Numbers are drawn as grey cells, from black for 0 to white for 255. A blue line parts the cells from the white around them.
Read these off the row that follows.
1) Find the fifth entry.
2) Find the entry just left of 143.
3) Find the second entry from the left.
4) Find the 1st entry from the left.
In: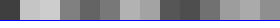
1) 100
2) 170
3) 197
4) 63
